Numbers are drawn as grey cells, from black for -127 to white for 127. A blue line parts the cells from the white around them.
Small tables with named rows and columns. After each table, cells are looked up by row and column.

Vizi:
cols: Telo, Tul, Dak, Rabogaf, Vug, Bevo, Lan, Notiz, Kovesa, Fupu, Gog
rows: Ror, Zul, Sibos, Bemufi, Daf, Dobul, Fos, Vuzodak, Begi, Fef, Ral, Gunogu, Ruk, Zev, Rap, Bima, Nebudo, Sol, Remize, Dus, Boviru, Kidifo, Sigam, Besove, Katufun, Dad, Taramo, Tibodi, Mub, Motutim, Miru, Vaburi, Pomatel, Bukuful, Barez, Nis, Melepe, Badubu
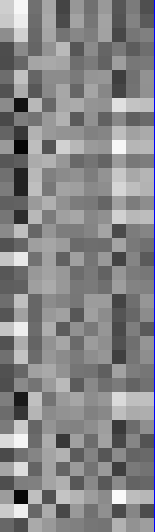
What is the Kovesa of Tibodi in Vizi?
-4
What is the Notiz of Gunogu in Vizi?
-27
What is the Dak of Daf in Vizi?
37
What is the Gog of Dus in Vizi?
-8
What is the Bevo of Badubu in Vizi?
0
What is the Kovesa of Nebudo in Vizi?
-53
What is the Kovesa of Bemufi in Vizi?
-6
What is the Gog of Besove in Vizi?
-37
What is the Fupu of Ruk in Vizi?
40
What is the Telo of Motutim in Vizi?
-19
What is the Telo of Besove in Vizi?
68
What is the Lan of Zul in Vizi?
-9
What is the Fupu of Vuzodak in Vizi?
67
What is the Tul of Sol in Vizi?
-26

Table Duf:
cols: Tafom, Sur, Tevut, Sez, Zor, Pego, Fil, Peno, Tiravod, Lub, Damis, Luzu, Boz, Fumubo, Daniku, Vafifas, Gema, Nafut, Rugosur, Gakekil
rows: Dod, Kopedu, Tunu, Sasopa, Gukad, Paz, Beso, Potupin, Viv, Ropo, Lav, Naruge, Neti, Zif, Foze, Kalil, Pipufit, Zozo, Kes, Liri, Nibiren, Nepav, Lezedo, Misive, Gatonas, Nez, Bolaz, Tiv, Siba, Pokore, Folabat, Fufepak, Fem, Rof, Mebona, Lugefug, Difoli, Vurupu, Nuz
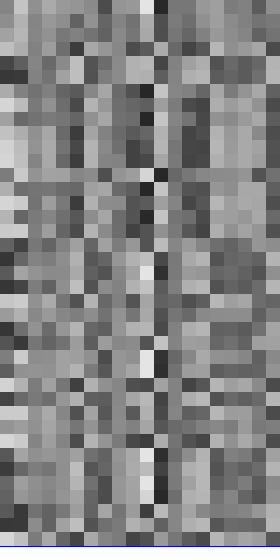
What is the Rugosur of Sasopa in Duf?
38
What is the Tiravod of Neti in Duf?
20
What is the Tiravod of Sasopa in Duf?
7
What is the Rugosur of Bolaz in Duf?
-27
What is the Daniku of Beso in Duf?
-25
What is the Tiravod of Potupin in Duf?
-17
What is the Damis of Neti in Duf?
85
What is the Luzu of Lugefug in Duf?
-87
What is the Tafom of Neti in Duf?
-3
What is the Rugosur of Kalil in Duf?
40
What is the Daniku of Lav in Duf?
-59
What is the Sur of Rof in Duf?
-24
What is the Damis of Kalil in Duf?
-86
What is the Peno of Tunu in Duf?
-29
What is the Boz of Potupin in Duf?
-4
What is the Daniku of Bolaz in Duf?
31
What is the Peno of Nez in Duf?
-51
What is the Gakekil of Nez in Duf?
9

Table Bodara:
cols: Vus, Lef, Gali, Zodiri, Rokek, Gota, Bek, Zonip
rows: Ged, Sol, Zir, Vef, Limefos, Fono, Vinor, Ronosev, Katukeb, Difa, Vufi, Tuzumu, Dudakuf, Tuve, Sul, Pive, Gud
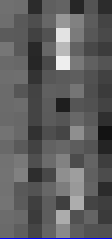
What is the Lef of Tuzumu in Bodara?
-6
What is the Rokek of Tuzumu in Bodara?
2
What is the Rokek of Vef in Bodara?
57
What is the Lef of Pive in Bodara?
-22
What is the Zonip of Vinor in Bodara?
-68
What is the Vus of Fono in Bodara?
-17
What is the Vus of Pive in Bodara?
-19
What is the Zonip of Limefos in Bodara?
-43
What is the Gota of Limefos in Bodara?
-6
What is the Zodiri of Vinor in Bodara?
-31
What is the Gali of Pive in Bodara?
-68
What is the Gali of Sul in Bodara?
-64
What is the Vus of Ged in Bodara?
-15
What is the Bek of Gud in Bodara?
-45
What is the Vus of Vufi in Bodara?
-22
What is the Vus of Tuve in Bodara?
-13
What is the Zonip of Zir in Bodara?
-54
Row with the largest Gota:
Sul

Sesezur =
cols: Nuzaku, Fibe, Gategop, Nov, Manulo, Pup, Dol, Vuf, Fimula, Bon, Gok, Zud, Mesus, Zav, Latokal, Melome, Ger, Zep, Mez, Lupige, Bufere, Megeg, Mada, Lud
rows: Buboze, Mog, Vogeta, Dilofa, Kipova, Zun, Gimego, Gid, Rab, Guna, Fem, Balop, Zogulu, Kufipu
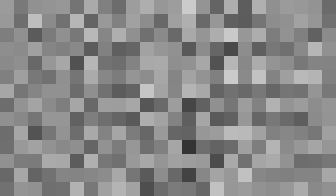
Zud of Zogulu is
13
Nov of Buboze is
20
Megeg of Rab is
-33
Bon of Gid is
39
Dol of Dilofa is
-35
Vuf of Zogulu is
12
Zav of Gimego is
52
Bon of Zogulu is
-9
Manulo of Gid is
-1
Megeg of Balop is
-18
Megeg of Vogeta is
0
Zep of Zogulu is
65
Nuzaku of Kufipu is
-14
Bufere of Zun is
31
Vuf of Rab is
-16
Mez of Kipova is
44
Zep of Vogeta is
23
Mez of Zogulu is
7
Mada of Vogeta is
-30

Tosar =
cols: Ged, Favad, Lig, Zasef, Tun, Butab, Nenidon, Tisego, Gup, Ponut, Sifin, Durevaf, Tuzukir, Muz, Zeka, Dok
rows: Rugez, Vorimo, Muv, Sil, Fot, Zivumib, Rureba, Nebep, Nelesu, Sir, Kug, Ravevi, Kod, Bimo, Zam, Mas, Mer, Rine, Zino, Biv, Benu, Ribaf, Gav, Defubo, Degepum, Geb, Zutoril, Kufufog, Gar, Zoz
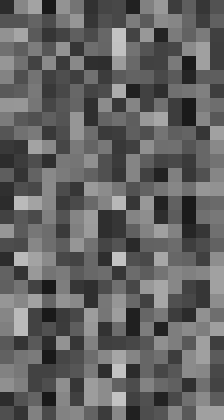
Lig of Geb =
-4
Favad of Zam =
58
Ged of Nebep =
22
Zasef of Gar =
-102
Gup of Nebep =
-72
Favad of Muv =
38
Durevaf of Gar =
-93
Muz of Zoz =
-38
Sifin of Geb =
-25
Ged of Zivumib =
3
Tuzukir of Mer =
2
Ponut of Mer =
-31

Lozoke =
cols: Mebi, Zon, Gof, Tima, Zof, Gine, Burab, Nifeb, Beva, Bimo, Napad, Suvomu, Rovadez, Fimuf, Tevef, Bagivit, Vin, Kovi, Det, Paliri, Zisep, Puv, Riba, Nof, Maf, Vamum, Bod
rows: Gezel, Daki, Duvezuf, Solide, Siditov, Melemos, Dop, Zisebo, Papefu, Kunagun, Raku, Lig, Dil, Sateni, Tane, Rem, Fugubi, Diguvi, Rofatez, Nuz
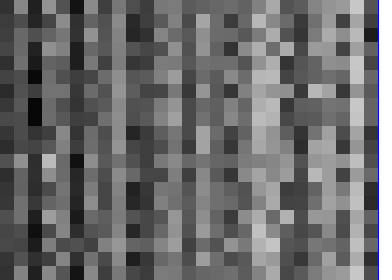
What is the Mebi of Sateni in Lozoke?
-74
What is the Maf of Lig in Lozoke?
18
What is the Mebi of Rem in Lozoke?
-48
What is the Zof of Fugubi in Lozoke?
5
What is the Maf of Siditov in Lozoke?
11
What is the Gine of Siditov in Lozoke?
-97
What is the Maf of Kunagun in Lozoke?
-51
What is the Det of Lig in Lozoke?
0
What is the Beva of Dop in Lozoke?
20
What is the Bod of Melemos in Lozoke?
-24
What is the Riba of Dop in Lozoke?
55
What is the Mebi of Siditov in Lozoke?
-79
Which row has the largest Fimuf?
Lig

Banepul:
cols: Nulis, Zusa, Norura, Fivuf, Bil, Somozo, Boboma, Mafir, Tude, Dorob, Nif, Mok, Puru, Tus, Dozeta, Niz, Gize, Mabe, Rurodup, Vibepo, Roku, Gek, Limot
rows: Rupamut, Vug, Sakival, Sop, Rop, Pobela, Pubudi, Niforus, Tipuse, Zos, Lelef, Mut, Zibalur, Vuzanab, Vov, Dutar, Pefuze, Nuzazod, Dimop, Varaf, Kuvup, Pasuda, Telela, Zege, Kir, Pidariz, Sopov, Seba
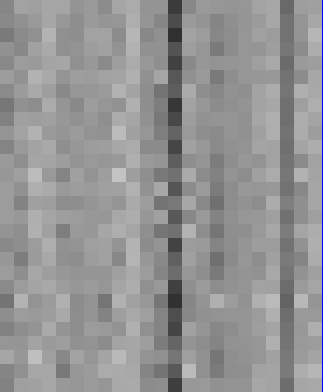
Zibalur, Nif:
15
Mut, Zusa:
15
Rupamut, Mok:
20
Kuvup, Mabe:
21
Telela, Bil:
41
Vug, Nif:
21
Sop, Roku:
-8

